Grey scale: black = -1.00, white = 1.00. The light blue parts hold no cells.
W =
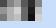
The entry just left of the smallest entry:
-0.18
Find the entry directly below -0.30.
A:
-0.18
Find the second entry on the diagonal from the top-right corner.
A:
-0.77
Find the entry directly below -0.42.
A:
0.16
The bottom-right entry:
0.63

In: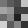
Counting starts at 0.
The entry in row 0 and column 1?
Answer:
-0.29
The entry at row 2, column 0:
-0.18
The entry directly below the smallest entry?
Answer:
0.04
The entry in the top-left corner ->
-0.08
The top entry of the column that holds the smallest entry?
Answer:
-0.40

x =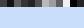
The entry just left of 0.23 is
0.45
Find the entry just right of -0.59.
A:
-0.72

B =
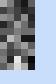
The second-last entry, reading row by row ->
0.36
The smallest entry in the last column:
-0.94
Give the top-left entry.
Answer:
0.36
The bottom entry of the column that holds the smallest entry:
-0.82
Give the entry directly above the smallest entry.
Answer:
0.12
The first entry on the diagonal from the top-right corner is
-0.26
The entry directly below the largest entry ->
0.69
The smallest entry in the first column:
-0.70
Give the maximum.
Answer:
0.80
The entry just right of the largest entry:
-0.39
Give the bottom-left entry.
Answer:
-0.26
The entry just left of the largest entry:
-0.70
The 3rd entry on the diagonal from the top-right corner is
-0.49
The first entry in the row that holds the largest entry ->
-0.01
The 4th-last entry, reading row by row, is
0.12
